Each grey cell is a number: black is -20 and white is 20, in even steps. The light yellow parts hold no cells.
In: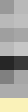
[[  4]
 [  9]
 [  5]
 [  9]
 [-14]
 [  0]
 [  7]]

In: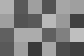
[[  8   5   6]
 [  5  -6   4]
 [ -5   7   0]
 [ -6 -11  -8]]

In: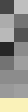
[[ -9]
 [  7]
 [  9]
 [-14]
 [ -2]
 [  2]
 [  4]]

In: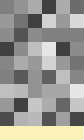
[[  0   7   7]
 [  4 -10   4]
 [  2   2   0]
 [-10  10 -10]
 [  1   4   4]
 [  0   3  10]
 [ 10   3   6]
 [  4  11  -4]
 [ -8   9   5]]

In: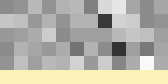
[[  2   9   8   0  16   2]
 [ 11   4   3   8  13   2]
 [  4   7   2   5   9  10]
 [  2   6   7   8 -12  -1]
 [  3   5   8   4   1  19]]

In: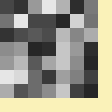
[[ -9   4   8  -1]
 [ -2  -9 -14  -2]
 [-12  -6   9   7]
 [  2 -14  11 -13]
 [  4  -6  11 -14]
 [ 16  -3   5 -10]
 [  7  -3  11 -14]]

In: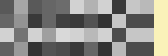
[[ -6  -6  -3   8 -11   9]
 [ -4 -11 -10  -7  11  -8]
 [ 13  13  14   9  -8  11]
 [ -5 -12  -8  -4   9  -8]]
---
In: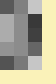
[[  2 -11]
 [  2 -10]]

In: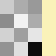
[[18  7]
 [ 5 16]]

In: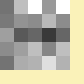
[[ 3  2]
 [-6 -4]]

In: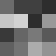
[[ 13 -13]
 [ -4  -1]]

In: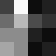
[[  9  -8]
 [  2 -15]]

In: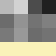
[[ 3 -2]
 [ 4 -3]]
